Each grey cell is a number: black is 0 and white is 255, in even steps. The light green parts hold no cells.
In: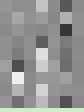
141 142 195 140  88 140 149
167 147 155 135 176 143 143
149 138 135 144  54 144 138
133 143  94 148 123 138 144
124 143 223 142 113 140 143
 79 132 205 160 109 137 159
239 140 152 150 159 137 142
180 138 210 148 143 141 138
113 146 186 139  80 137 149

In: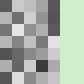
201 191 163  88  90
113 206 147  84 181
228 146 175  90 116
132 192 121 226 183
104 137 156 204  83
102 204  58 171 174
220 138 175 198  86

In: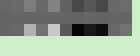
106 125 104 130  97  72  87  71 104 108 103
101 101 101 102 101  99 102  98 101 100 100
104 177 114 200  88   5  25  14 105 114 101

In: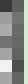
 95  58
114 158
106 171
104 114
 98 164
 79 242
102 167

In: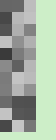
103 189 102
183 193  72
175 130  83
144 176 193
123 148  58
 96 182 138
195 186 123
182 145 125
 81  80 107
 87  84 195
197 119  72

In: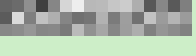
107 143  63 134 214 238 184 186 198 204 174  87 135  89 127 101
218 127 193 175 133 112 117 178 123 158 113 194 155 180 155  91
140 150 134 136 121 186 145 166 134 157 173 128 149 140 129 135

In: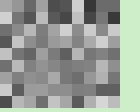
150 104 160  77  84 206  55 107 107 169
117  85 187  89  71 192  70 119  57 208
138 183 125 163 208 140 203 137 202 112
195 142 122 154 164 131 170 207 158  87
117 101 159 123  95 181 119 130 112 193
185 129 147 134 121 127 130 183 143 112
128 144 138 169 120 110 151 177 118 161
 93 155 156 141 142 126 128  95  96 202
183 165 111 195 166  91 175 214 188  77
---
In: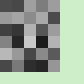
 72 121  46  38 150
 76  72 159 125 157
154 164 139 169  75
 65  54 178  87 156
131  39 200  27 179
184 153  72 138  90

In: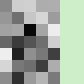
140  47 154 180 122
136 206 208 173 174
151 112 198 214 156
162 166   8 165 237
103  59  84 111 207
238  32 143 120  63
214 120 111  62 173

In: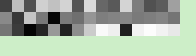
117  59   4  37 152  33 141 203 249 239  30 242 252 242 232
 65 191  80 208 193 211  84 218 103  89 212 125  81  92 160
137  55 196 120   6 122 111 149 126 131 134 122 126 132 116

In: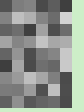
 96 143  88 100 107  75
 82 125 131  74  93  63
130 191 176 132 108 211
 98 110  64 161  78 109
164 133 146 195 167 173
100 148  77 120 133 200
 62 166  75 111 103 201
135 154 190 166 127  75
123 121 155  80 191  77

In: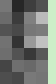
 78  72 121 117
119  39  62  81
107  60 128 186
 83  73 119 123
114  51 153 193
110  83  56  88
 69 111 105 120

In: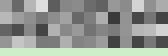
149 197 183 122 123 175 131 137 156  65 145  69 120  74
159 104 182 222  93 135 139 108  97 152 139 211 144 172
184 157 143 120 141 162 104 126 174  58 147  72 117  67
100  78 135  68 178 137 153 115 133 123 148 182 187 210
